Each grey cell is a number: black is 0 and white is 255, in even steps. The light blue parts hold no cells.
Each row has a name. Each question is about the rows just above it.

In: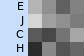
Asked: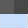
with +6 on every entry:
[96 77]
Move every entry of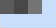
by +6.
[ 96  77 122]
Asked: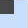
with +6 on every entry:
[77]
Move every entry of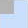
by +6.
[186]
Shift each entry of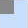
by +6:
[142]
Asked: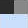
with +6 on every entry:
[ 49 142]
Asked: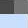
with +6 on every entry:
[ 77 122]

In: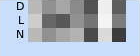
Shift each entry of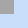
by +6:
[172]
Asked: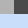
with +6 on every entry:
[185  80]

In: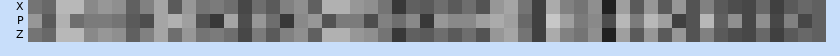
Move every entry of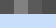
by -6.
[ 77 123  84  71]
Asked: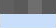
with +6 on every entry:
[102  96 116  96]

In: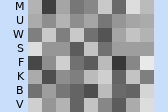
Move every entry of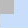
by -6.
[181]
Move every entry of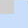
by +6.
[213]
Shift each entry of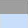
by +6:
[164 164]

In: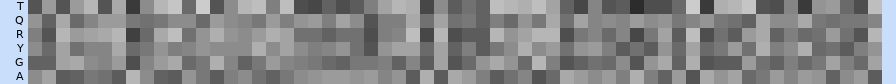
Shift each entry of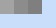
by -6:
[157 134 121]
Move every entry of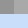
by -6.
[142 163]
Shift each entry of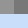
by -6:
[142 114]
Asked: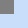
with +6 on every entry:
[133]
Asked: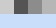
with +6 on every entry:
[210  90 146 188]
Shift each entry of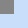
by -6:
[127]
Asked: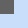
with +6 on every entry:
[104]

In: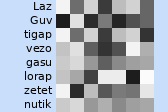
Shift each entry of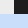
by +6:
[242  35]
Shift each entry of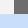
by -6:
[237 103]
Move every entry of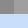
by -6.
[132 153]
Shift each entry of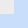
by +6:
[242]

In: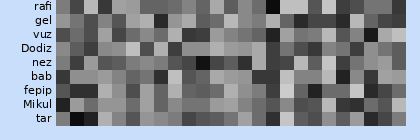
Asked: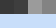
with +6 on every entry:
[ 62  68 161 137]
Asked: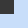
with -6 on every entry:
[50]
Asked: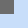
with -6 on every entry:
[102]

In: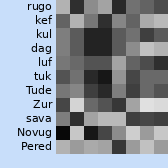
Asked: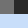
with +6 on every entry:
[119  47]
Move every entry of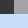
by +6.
[ 61 169]
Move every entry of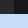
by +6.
[47 29]
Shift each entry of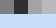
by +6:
[132  53 169 191]
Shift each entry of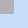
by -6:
[172]
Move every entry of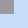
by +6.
[161]
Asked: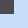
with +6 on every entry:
[82]

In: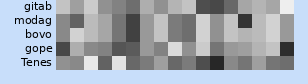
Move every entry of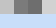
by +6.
[201 129 116 216]
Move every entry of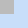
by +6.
[193]
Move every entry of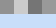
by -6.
[139 197 111 147]
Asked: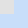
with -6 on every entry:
[220]

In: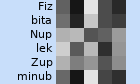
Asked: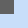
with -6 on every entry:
[91]
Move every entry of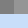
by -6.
[120 143]
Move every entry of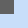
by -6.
[91]
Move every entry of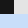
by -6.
[ 16 222]
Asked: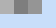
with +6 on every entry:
[183 132 155]

